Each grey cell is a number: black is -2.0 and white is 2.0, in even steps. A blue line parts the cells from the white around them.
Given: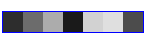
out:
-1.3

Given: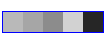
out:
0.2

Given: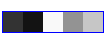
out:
-1.2

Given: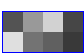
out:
-0.9

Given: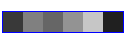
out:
-1.1

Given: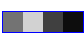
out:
-1.0

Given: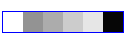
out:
0.3

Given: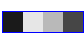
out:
-0.9

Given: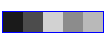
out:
-0.8

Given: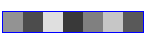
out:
-0.8
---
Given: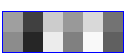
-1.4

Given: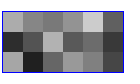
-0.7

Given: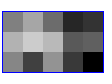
1.2

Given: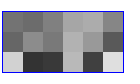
0.2

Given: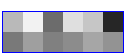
0.5

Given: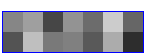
1.0

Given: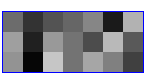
-1.5
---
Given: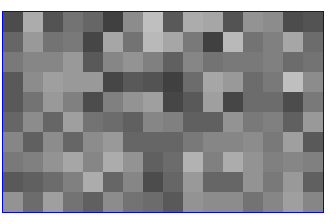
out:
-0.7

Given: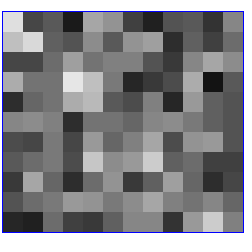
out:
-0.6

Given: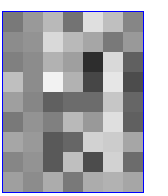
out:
0.9

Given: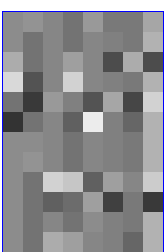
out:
0.1

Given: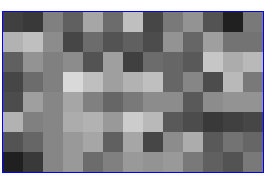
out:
0.0

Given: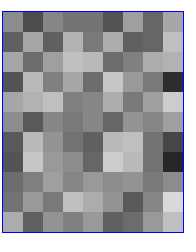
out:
0.1

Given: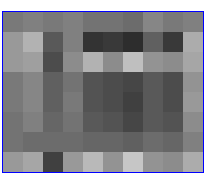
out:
-0.1
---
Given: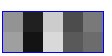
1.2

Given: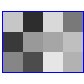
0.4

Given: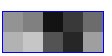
-1.7

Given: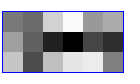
-2.0

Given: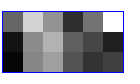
-0.5

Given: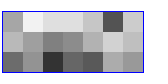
0.8

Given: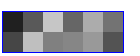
-0.4
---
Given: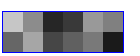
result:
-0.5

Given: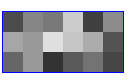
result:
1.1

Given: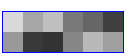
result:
0.1

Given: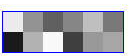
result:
-1.0

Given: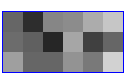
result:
0.6

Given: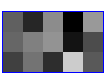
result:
0.3

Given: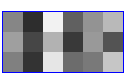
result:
-1.1

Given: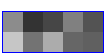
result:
0.7

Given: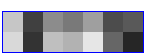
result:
1.6
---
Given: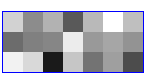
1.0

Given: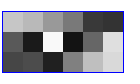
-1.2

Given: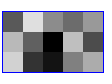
0.4

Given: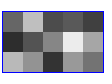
-1.0

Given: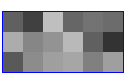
-0.3

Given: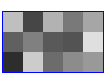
0.6
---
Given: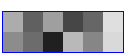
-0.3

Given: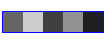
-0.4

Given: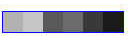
1.1

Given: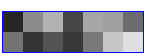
-0.7

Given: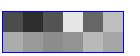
0.4

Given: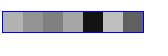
0.0

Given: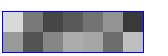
0.1

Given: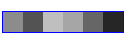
-0.7
